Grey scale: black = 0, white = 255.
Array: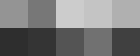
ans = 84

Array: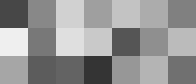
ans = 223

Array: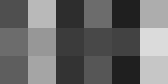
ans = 59

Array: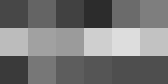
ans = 155

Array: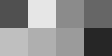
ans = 155

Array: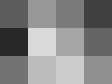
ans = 165

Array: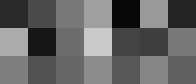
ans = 109

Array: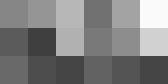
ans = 177

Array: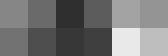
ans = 55

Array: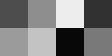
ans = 8
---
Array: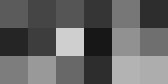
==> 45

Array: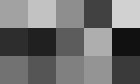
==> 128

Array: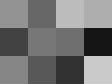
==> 88

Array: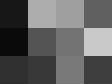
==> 56

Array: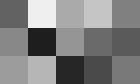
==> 38

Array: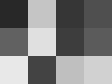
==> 67

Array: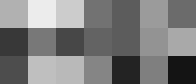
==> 35

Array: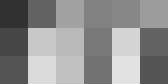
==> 114

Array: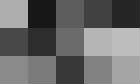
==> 57
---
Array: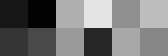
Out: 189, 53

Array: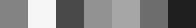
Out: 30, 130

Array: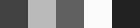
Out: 34, 65

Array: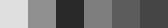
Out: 69, 223

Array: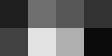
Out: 50, 65

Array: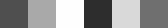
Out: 111, 79

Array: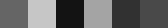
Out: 73, 101
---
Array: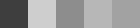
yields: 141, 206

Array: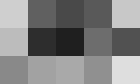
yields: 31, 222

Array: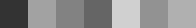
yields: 101, 208

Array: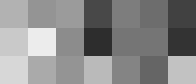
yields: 45, 236

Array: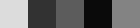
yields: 92, 220

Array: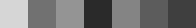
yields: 42, 214

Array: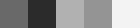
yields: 177, 243

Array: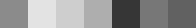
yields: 174, 227
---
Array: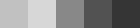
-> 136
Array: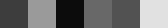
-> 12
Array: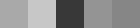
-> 56
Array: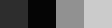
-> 145
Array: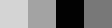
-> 2
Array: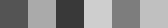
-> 57
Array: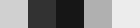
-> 22
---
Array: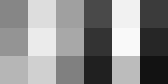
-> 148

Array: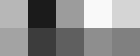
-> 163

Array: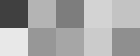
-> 232

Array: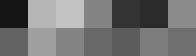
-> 98

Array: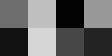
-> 17

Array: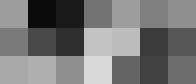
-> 122

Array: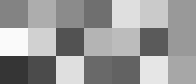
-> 250

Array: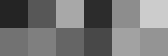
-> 114

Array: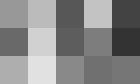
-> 105

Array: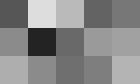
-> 139
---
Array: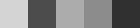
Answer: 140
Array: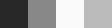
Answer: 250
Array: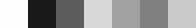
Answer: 127
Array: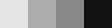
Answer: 137
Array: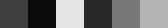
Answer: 119
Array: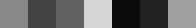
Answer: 34
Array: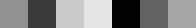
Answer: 98
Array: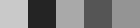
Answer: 85
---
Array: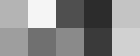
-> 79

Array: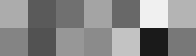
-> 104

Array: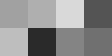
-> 175

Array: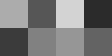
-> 86

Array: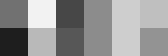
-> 140

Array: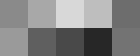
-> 216
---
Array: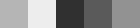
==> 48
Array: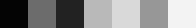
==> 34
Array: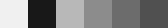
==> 184
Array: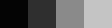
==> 138
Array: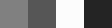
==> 252
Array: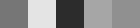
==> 44
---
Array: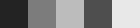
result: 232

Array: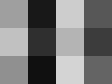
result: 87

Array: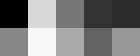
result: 43

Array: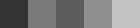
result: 195

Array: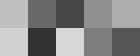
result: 172

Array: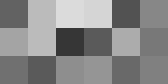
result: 135

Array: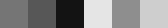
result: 206
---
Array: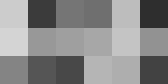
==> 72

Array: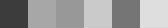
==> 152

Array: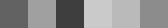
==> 62

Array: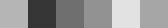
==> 111

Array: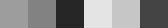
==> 38

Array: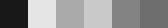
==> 170

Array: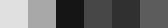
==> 21

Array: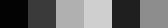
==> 176

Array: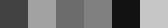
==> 108

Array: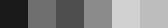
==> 78
